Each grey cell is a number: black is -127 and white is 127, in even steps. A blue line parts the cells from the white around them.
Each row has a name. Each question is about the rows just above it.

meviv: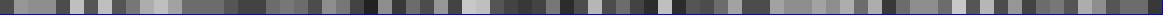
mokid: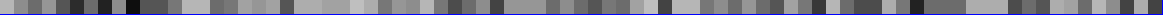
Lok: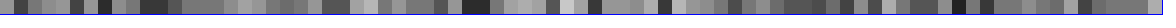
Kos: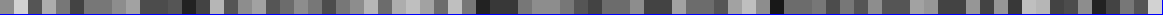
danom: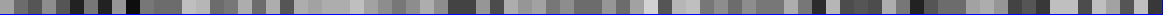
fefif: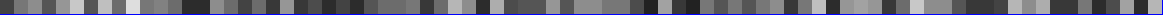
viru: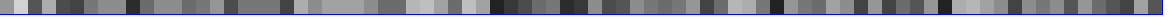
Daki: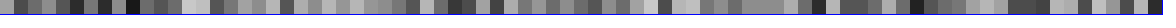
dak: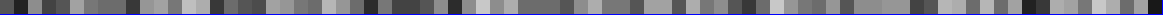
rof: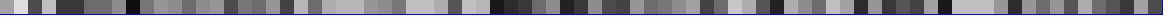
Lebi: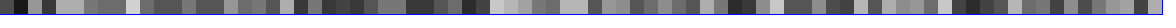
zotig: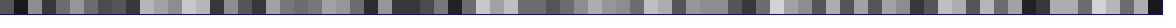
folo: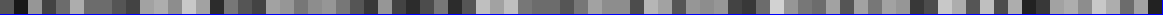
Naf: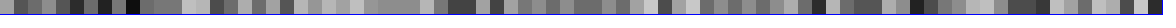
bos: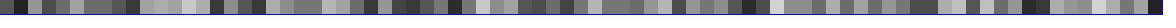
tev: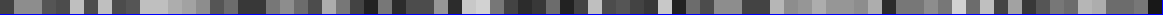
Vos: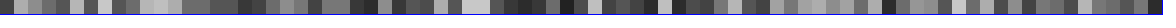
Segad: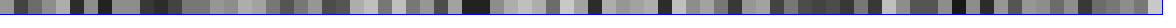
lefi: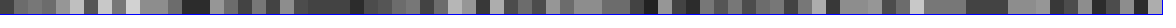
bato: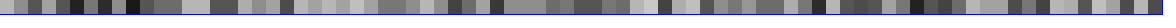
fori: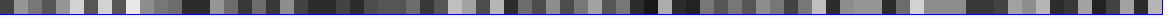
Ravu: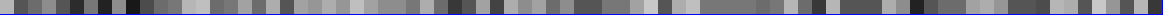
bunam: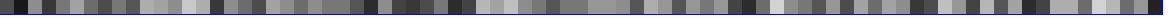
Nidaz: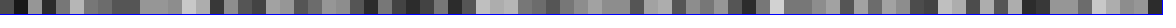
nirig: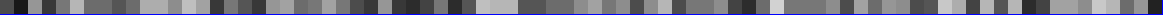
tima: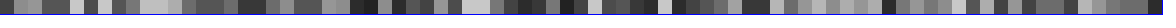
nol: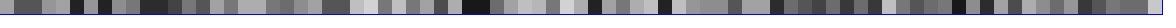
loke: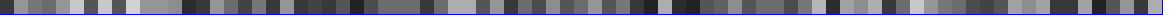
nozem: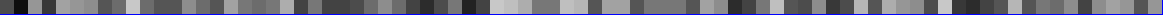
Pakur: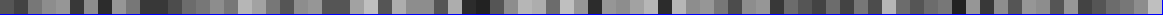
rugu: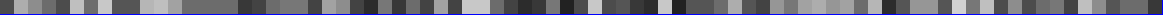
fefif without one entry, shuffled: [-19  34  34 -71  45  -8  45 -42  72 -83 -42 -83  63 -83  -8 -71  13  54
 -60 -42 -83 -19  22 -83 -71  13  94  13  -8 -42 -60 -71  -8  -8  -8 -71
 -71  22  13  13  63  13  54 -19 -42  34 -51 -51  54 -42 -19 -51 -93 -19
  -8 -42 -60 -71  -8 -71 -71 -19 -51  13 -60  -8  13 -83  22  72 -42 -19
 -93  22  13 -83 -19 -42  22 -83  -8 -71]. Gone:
[1]
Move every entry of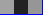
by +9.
[ 43 -84  31]
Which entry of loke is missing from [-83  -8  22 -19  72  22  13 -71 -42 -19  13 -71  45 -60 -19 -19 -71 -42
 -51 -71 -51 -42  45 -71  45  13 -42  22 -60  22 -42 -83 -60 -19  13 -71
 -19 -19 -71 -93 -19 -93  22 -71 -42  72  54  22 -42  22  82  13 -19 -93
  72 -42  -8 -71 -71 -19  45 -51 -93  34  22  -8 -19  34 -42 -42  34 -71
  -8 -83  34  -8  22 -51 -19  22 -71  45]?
[-30]
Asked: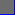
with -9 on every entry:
[-28]
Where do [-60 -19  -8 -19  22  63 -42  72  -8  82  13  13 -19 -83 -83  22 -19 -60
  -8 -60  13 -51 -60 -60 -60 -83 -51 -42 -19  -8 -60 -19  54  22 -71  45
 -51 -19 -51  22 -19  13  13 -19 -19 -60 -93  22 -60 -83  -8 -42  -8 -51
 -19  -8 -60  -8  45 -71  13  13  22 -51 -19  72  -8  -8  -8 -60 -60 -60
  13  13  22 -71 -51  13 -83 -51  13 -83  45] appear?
lefi

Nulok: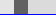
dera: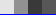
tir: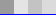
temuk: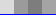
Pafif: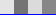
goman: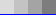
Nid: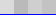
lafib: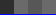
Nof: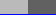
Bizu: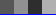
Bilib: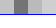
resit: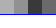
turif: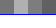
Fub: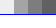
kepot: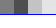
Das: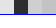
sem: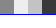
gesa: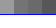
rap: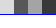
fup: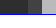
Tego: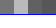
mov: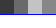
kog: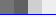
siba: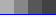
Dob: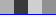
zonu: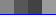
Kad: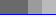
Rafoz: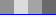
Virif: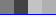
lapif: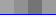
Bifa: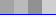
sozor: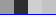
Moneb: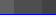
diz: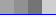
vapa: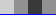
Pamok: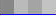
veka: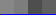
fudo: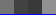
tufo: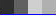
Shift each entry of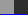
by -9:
[ 18 -90]
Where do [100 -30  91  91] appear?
Nulok
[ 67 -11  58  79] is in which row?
Bilib
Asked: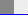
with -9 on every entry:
[ -2 101]
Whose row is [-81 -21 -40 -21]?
lafib
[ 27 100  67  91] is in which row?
tir

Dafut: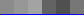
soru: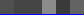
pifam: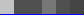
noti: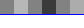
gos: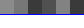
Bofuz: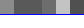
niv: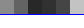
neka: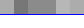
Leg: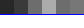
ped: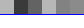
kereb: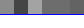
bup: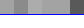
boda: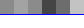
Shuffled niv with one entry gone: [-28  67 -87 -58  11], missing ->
[-78]
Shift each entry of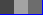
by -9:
[-67  26 -27]
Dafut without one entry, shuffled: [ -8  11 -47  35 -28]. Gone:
[23]
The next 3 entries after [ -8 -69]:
[-47   2 -69]
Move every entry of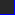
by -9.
[-96]
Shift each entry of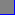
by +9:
[11]

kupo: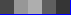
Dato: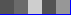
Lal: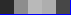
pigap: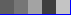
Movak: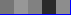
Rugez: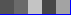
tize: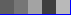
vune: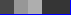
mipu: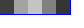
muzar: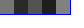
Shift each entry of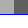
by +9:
[ 55 -23]
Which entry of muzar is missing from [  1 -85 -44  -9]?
[-97]
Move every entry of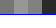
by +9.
[  0  32  10 -76]
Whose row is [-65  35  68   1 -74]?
mipu
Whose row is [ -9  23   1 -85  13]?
Movak
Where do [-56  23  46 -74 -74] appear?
vune

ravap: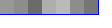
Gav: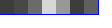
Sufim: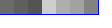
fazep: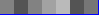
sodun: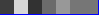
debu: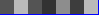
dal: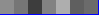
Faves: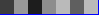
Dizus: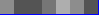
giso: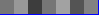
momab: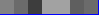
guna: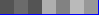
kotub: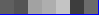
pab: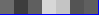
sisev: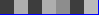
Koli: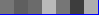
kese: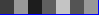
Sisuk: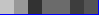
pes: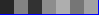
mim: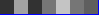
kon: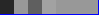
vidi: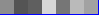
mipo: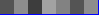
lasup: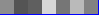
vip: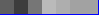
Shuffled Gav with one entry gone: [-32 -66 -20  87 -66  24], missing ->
[-55]
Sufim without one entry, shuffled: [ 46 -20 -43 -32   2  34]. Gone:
[78]

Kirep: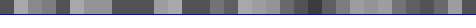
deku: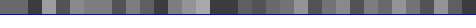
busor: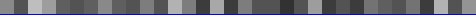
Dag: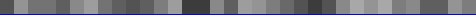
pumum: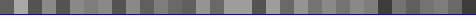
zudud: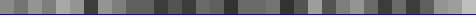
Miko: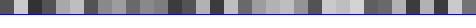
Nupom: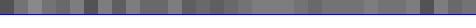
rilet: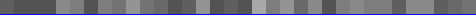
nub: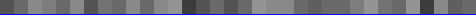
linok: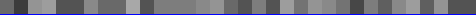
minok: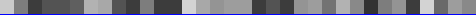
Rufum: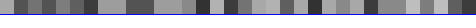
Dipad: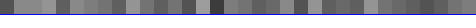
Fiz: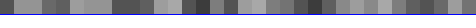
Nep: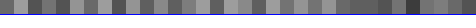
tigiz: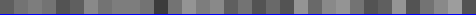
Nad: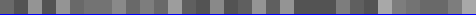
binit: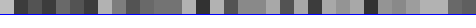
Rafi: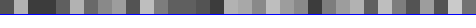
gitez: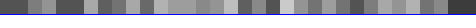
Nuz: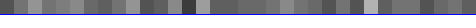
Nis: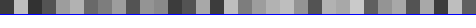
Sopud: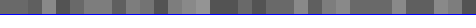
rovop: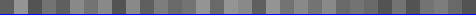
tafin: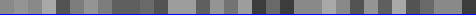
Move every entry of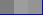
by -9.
[-11  20  11]
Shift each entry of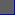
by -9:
[-41]
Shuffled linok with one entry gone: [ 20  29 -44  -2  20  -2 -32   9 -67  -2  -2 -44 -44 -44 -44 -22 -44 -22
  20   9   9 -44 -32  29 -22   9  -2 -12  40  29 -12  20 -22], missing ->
[-56]

